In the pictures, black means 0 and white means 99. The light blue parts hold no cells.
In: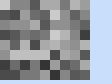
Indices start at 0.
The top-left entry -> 79
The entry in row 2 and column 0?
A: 52
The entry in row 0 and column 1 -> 52
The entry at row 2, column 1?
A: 56
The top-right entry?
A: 61
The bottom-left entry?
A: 29
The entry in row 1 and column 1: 29
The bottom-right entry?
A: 38
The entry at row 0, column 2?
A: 52
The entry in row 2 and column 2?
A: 56

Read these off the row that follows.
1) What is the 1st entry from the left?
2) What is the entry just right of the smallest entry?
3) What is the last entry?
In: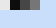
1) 90
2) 27
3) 46

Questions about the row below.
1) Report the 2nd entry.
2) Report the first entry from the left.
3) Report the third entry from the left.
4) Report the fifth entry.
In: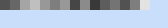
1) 40
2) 32
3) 64
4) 59

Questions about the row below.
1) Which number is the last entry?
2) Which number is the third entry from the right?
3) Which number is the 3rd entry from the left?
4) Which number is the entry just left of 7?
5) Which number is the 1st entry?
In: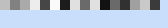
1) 23
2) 62
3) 66
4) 87
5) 74

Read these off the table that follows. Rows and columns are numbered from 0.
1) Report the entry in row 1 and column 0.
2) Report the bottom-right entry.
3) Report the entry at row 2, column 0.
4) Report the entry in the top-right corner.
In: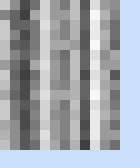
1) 51
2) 43
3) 78
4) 55

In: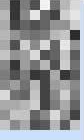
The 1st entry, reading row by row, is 61
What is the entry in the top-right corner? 84
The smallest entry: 17
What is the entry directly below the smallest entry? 57
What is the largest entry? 94
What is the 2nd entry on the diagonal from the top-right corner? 80
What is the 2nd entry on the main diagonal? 21
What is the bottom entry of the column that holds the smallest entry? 76
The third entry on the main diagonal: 39
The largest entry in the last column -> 89
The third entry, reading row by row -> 48
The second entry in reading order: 21
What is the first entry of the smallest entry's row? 71
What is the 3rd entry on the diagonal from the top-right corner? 57
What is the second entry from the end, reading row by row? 35
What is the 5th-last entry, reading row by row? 31
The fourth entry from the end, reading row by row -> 35
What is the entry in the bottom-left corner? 76
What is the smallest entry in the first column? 48
